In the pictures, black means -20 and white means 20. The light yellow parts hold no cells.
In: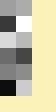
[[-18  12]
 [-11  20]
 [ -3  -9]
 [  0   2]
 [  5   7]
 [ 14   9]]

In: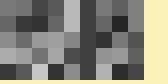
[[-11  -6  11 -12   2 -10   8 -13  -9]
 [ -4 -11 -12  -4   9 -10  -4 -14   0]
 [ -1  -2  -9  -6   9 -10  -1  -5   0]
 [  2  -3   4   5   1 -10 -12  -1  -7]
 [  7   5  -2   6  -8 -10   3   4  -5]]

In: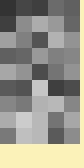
[[-12  -9 -10  -3  -5]
 [-10   2   7   4  -4]
 [ -6  -7  11 -10  -8]
 [ -5  -4   4   0   1]
 [ -1  10   9  -6   2]
 [  1  -1   8   9   1]
 [  5   0  -7   8   3]
 [  6   3  -8  -2   3]
 [  7  12   9  -2   6]]

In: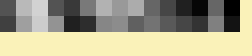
[[-10   5  12   3 -15 -13   1   2  -5  -2  -6  -9 -12   0 -17]
 [ -7   9  13  -7 -11  -1   8   4   7  -4  -9 -15 -19  -4 -20]]

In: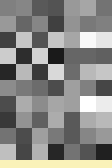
[[-14   9 -11  14  -3   9  11]
 [-11   3  -5   7  -6   7   9]
 [-10  11  -7  11   6  19  16]
 [ -8   7   2   6   5  20  17]
 [ -2  -8   5  -1  -6   1   4]
 [  0   1  -6  -7   4   6  -2]
 [  2  -1  -3  -8   5   0  -9]
 [  4  -4   1 -10   3  -1   0]
 [ 10  -9   8 -14  -2  -7 -15]
 [ 12 -13  13 -16  -4  -4  -5]]

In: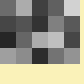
[[-14  -4   7  10  -9]
 [ -9  -7 -12   0  -6]
 [ -3   7 -10  -5  13]
 [  5   2 -13  -2   3]]

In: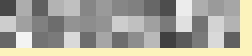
[[ -9   7  -5   8  10   1   4   1   0  -4  -8  17   7   4   6]
 [ -4  18  -2  -1  14  -3   6  -3   2   9 -10  -6  -1  14  -5]
 [ 12   5   0  -3   3   2   3  12  10   5  -1  15  -2  13   8]]

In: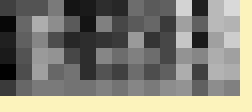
[[-20  -8   5  -4  -2 -13  -7 -10  -3  -8  -5   7 -10   8   7]
 [-19  -4   7   2  -6 -17   0  -9  -6  -4 -11   5  -5   9   8]
 [-16  -7   4   3  -9 -13   1  -3   0  -3  -9   3   1   7   5]
 [-15  -5   1  -8 -14 -13 -12 -11   4 -12  -9  11 -16   5  12]
 [-11  -4  -1  -1  -2  -2   0  -2   1  -1   2   3  -5   2   0]
 [-10  -7  -7  -1 -17 -16 -13 -14  -3  -6  -5  13 -15   9  14]]
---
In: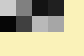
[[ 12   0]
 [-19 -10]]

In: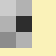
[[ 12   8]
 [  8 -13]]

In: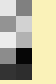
[[16  0]
 [ 3 13]]

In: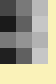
[[ -9  -1]
 [-16  -5]]

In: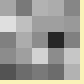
[[ 6 -1]
 [15 10]]

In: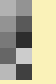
[[ 8  3]
 [ 3 -6]]

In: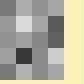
[[-1  7]
 [ 4 14]]

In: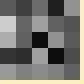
[[ -6 -10]
 [ 12  -4]]
